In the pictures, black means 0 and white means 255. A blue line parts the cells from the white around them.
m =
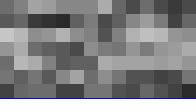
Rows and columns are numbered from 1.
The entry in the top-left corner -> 109
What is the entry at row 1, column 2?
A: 129
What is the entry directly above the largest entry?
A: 89
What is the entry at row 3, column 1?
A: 198
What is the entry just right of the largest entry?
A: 183
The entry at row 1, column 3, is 163
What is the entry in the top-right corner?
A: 74
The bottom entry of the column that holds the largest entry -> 66
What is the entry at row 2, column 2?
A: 103
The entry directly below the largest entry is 149
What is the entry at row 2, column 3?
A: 58
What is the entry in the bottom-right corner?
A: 42

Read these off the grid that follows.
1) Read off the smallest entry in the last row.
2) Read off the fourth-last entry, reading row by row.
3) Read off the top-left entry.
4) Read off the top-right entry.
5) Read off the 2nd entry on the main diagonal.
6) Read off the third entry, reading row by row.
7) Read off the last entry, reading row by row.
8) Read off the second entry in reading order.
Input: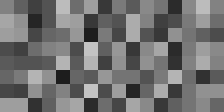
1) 43
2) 96
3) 130
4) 130
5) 145
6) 64
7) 102
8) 96

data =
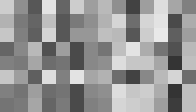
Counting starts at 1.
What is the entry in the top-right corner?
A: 128
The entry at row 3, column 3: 95
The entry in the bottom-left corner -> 116
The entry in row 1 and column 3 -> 87
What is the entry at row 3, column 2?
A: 128
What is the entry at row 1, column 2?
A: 143
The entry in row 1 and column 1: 205
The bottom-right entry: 191
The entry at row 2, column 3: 101
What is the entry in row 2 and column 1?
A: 178
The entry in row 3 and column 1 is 198
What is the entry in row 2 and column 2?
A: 122
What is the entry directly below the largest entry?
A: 116
